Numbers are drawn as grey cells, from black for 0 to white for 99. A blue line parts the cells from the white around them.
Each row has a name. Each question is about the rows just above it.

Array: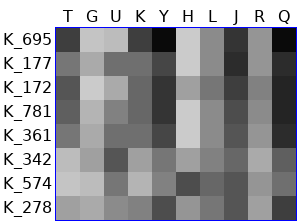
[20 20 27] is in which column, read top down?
Y
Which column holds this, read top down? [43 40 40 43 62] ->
K

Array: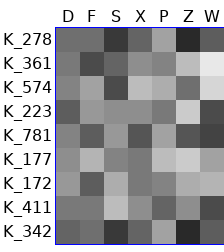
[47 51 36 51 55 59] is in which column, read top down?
D
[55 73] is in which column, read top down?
X
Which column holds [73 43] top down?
Z
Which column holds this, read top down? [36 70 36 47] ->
F

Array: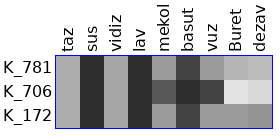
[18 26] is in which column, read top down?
basut
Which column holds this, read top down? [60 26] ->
vuz
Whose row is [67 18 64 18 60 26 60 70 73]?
K_781
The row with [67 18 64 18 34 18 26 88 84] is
K_706
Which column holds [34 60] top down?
mekol

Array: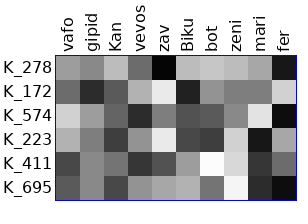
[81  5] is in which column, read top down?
fer
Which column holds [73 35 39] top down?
Kan
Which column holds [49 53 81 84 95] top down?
zeni
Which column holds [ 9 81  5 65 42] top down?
fer
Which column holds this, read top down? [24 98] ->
bot

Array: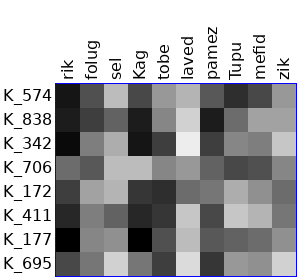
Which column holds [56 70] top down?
mefid
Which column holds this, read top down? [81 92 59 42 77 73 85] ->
laved
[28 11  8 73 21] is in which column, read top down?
Kag
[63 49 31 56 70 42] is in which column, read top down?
mefid

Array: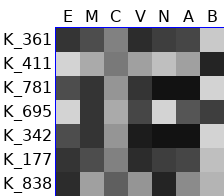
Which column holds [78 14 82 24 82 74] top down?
B
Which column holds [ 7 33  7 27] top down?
A
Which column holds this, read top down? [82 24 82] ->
B
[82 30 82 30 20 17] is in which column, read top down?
E
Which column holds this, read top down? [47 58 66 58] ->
C
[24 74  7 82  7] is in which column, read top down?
N

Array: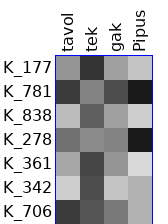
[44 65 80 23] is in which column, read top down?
tavol
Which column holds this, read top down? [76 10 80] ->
Pipus
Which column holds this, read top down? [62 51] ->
gak
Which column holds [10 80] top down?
Pipus

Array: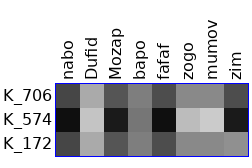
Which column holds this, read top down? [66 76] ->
Dufid
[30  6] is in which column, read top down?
fafaf

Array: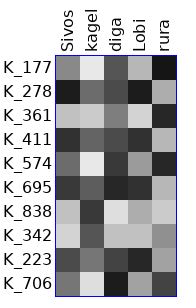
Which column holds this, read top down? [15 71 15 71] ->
rura
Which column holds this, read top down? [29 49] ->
diga
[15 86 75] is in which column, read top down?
diga
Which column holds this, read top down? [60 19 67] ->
Lobi

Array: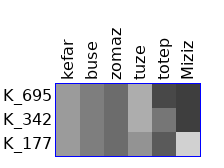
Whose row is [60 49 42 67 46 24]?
K_342
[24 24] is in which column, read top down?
Miziz
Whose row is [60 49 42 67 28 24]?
K_695
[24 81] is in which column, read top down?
Miziz

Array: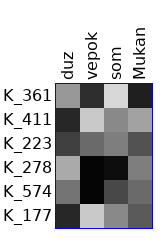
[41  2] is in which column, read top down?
vepok
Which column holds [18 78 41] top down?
vepok
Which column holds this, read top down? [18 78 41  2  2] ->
vepok
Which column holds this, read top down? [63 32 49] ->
Mukan
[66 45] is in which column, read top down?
duz

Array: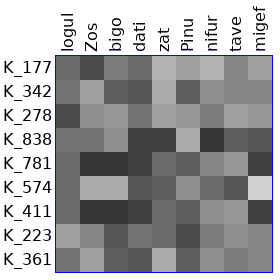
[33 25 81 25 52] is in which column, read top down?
migef
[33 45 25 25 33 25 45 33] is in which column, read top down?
dati

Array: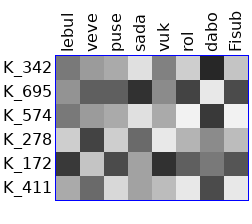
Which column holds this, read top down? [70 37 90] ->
rol
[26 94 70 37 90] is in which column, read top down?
rol
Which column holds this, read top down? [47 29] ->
dabo

